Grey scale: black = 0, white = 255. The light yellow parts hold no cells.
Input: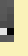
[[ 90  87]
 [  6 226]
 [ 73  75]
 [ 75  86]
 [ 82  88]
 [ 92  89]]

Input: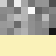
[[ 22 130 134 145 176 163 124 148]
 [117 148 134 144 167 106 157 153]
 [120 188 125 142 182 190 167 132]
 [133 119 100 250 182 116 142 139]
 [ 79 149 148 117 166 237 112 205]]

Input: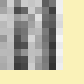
[[238  50 127 151 204  70  59 184 169]
 [233  57 122 160 193  77  71 187 174]
 [242  74 134 188 191 147 109 184 185]
 [234  57 123 162 192  80  73 187 177]
 [245  76 114 167 213 121  79 193 152]
 [231  71 123 184 179 117 104 189 189]
 [216  90  98 198 162 126 120 201 185]
 [221  98 111 223 152 177 156 198 205]
 [240  65 122 164 204 102  76 188 166]
 [239 119  94 206 197 203 133 209 152]]

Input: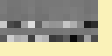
[[ 75 159  63   9  92  66  57 178 191  64 179 172 205  90]
 [122 117 120 118 121 119 118 117 117 121 118 117 118 121]
 [ 44  26 137 174 197 150 148 158  97 222 159  62  74 201]
 [123 119 122 126 119 122 123 114 115 120 114 117 115 118]
 [118 115 122 125 123 122 122 119 116 124 119 116 115 123]
 [118 116 120 120 122 120 120 120 118 122 120 117 117 122]]

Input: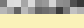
[[177 193 118  59 118 109 100 154 185  98 163 182]
 [ 56  80 138 143 212 152 144 218 166 222 220 121]]

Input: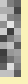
[[ 94 192 193]
 [127 221  99]
 [147 115  73]
 [160 151  61]
 [ 92 196 171]
 [159 128  71]
 [187  62 205]
 [132 228 143]
 [120 132 209]
 [ 71 172 174]
 [101 126 200]]

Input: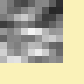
[[134 143 127 113 133 185 226 222 180]
 [106 147 206 235 212 163 136 158 209]
 [ 98 105 142 180 185 155 127 138 191]
 [179 204 191 149 118 119 134 132  99]
 [155 151 182 228 244 212 157 129 150]
 [126  99  73  79 108 128 112  76  61]
 [103  65  61 106 170 203 182 139 121]
 [ 42  39  84 135 153 131 104 109 143]
 [ 48  94 135 133 100  72  81 117 145]]

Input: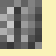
[[136  58 100  84  55  74]
 [ 61  81 166  78 190 104]
 [ 66 107 123  75 146 175]
 [ 87 127 156  56 199 111]
 [ 67 107 123  76 145 175]
 [ 86 127 155  57 200 111]
 [108 130  98 139 106 107]]
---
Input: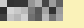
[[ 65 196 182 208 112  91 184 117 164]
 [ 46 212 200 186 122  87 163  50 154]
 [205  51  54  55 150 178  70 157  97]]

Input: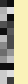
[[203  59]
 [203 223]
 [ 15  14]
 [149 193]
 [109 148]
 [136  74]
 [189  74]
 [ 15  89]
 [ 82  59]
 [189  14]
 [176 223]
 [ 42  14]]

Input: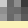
[[155 105 130  91]
 [143 108 106  82]
 [203 103 141  58]]

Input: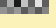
[[147 123 152  91 132  90 132]
 [ 93 176  28 194  94 226  94]]

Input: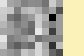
[[164 151 136 197 181 214 176 102  74]
 [203 117  94 121 103 214 164  49 189]
 [228 126 139 150 178 113 132 136 135]
 [164 159 145 121 103 231 178  62 156]
 [182 156 124 141 110 206 156 129 156]
 [200 120 102 136 155 202 176   1 156]
 [205 198 126 182 193 176 137 163  82]
 [226 165 156 130 140 138 115 203 160]]

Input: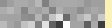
[[186 165 153 193 208 128 225  98  61 253 163 164  96 170  62]
 [163 162 162 143 139 180 138 195 225 106 158 178 199 157 200]
 [173 183 168 135 168 160 171 130 174 160 160 142 158 169 162]
 [145 159 170 170 163 183 128 165 168 169 169 166 151 159 159]]

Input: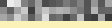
[[166 142 207 170  93 145 220 103 113  65 103 191  70  62 168  57]
 [140  97 164 201  62 164 197 167 179 171 141 120  85 181 100 102]
 [ 77 237 222 129 104 158  75  86  95 121 103 130  83 150  88 165]]

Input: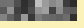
[[130  97  72 152  56 123 107 103  98 109  48]
 [ 89 146  64  50  77 149 160  67 139  94  90]
 [112 114  79  47  65 192 155 136 149  60  45]]

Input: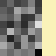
[[133 106 132 116 129   8]
 [169 127  56 151 118 184]
 [129  34  88 152  60 122]
 [ 80 182 113  77 158 124]
 [ 66  42  94  44 115 223]
 [108  91 137  50  57 141]
 [ 95  76 167 134 155  65]
 [ 73 103  65  79 128  56]]
